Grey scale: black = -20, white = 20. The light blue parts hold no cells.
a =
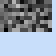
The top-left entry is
-2
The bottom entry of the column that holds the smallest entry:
-20
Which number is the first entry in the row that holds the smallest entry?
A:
-2
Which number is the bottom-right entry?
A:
-16
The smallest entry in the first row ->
-18
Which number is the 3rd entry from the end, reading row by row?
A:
4
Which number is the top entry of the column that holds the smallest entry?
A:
0
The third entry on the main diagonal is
-12
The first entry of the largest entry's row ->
2
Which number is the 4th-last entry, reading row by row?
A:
6
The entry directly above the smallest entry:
-12
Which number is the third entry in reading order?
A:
-10
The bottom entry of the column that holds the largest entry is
6
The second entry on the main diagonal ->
-16
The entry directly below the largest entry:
-8
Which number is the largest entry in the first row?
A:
8
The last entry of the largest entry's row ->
-10
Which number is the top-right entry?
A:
-4
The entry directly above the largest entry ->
-6
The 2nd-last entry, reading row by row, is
-10
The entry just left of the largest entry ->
0

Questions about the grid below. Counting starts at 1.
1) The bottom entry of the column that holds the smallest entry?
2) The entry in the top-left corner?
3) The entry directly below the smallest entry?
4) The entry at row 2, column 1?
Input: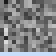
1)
8
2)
0
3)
-4
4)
0

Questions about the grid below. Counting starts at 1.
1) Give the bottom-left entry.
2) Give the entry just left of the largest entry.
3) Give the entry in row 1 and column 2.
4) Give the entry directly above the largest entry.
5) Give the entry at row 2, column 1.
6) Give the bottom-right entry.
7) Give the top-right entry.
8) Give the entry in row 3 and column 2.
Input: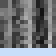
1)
-11
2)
-13
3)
-7
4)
3
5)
-7
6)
-9
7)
-5
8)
-1

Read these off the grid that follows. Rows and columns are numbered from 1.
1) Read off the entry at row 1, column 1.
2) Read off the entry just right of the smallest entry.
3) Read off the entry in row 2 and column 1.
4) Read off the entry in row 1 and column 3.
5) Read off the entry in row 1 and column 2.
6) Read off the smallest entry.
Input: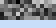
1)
10
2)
-2
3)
0
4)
-14
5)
-6
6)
-20

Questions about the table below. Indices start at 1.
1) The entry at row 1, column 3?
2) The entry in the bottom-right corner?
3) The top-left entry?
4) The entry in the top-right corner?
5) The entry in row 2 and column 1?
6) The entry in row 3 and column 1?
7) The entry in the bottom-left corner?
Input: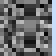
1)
-5
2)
-5
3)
1
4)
-17
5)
-5
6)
-7
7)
-9

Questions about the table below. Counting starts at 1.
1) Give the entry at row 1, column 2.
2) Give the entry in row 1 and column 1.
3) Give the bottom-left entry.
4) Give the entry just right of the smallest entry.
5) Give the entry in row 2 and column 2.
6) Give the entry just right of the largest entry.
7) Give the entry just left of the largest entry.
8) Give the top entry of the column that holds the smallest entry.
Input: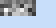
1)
-1
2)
3
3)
-9
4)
-5
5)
-7
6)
7
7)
-1
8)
1
